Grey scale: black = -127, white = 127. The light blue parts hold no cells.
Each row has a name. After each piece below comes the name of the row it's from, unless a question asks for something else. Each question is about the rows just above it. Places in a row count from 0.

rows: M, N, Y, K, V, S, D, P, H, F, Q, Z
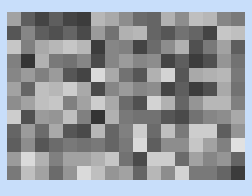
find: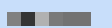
P
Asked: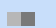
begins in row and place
V, 15
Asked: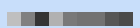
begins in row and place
P, 4
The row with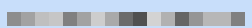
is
D
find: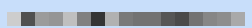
P

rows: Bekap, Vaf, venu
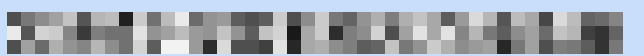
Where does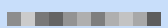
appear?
Bekap
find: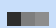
Vaf
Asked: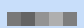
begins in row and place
Bekap, 23
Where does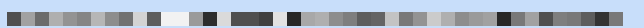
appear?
venu
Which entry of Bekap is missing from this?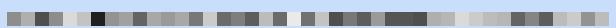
[-56]
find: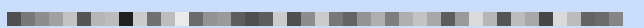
Bekap

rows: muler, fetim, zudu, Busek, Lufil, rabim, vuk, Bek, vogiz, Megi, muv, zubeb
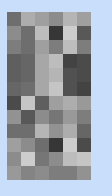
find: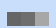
rabim
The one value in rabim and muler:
[-17]
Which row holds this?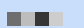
fetim
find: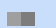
zudu
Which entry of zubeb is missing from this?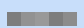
[4]
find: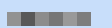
Bek
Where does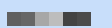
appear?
Busek

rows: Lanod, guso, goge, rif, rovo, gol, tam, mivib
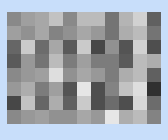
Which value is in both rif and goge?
[-37]
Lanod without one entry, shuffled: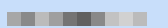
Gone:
[52]

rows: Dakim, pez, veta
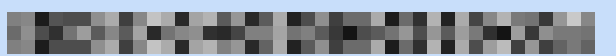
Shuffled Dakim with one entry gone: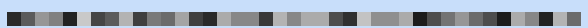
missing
[-43]
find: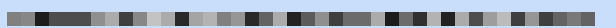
veta

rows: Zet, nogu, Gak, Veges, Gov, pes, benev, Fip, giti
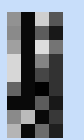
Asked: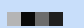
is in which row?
giti
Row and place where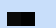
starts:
pes, 1
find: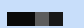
benev
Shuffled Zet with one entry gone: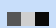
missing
[18]
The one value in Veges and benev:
[-118]
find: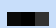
pes

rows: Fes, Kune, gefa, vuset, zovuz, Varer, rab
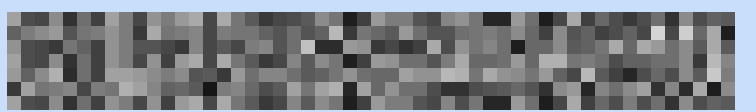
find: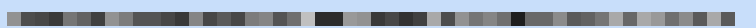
gefa
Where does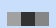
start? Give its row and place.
Varer, 45
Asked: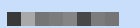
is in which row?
Kune
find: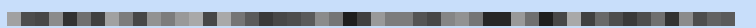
Fes
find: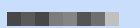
gefa

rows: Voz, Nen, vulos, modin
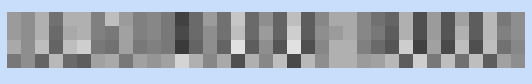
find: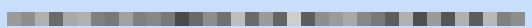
Nen
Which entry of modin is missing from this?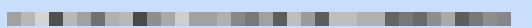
[21]
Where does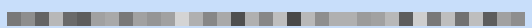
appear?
modin
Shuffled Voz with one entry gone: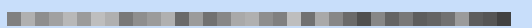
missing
[70]
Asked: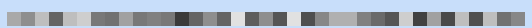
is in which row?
vulos

